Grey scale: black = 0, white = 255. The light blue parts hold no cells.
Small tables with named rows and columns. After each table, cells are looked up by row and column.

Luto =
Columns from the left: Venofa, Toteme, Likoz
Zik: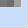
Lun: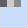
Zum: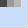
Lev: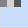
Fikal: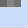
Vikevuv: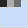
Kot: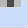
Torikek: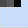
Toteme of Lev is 211
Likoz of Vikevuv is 109
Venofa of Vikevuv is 36
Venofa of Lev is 130
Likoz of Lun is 137
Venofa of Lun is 96
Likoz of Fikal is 115
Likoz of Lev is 85
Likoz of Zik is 159
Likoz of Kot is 189
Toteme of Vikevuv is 172
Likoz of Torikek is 8
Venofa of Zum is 72
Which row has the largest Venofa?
Kot

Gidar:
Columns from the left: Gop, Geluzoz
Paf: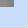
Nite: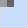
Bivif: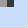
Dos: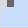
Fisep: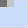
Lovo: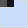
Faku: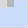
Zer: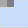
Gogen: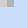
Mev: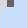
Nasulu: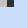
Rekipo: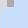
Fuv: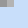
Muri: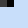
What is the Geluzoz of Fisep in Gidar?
198
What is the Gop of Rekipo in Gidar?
219
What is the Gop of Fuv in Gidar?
151
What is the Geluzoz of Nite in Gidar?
101
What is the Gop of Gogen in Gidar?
209
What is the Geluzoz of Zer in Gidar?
126
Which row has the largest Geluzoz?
Fisep

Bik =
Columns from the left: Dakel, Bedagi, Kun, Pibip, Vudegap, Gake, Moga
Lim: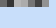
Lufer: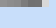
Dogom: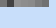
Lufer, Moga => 216
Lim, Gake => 66
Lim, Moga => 146
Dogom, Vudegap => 138
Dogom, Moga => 113
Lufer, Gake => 114
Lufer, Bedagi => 141
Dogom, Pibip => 141
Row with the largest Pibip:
Lim

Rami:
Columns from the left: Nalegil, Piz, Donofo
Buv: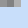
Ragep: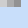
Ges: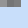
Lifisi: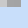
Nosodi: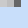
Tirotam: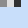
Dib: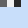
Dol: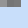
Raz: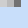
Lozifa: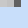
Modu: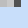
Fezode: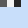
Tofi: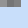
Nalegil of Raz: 206
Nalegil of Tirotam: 140
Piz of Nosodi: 190
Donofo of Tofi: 128
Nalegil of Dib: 98
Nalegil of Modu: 189
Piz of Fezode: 243
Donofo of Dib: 41
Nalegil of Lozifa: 200
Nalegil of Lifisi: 201
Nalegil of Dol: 148
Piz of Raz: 186
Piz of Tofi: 117
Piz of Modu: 201
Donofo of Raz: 114
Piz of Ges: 117
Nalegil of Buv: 148
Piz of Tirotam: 224
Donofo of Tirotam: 49
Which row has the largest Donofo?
Buv

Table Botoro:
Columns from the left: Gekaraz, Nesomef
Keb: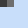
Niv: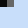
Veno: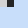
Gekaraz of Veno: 211
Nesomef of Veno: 37
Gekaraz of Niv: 10
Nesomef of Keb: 110
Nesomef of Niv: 103
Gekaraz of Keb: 59

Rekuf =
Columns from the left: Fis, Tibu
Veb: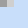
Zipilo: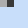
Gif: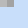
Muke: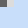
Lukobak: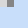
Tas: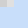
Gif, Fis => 185
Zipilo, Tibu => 57
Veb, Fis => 158
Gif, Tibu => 162
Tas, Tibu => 224
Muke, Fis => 98
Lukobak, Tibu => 133
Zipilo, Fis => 173
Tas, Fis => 208
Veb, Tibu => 207
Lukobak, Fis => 216
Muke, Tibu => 220

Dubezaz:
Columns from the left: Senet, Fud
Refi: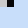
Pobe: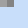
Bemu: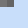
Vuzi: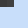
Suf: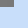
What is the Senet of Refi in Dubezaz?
202
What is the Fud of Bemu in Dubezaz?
100
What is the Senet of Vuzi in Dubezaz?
59
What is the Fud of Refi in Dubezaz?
6
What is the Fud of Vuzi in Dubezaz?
64
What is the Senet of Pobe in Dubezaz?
160
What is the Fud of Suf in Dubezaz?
120
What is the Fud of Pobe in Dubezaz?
131
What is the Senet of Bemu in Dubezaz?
116
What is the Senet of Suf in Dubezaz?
121

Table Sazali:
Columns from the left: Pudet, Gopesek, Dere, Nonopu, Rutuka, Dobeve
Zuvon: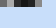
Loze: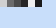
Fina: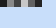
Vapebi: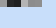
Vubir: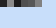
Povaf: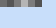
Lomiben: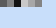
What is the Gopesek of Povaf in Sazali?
85
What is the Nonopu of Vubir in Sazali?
80
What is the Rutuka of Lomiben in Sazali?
167
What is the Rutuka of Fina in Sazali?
98
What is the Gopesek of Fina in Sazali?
137
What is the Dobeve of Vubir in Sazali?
129
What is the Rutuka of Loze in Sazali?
238
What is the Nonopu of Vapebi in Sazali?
180
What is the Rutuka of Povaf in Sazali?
124
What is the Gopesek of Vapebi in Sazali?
39
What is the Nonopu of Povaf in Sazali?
181
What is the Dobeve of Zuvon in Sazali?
137
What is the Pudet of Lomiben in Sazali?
91
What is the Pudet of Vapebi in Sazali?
156
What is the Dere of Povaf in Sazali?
123
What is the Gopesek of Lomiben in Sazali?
132
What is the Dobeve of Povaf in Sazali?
82
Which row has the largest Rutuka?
Loze

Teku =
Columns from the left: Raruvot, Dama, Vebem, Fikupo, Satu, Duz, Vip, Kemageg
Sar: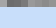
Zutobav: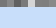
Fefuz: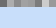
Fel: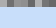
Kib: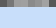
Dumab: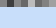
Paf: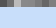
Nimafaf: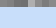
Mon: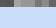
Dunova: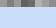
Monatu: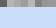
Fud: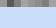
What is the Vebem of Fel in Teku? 148
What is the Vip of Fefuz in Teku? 204
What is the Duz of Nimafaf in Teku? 140
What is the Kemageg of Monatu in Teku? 152
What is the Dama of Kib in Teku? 119
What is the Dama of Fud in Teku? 90
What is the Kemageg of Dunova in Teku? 141
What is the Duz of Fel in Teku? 178
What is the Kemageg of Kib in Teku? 87
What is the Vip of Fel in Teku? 117

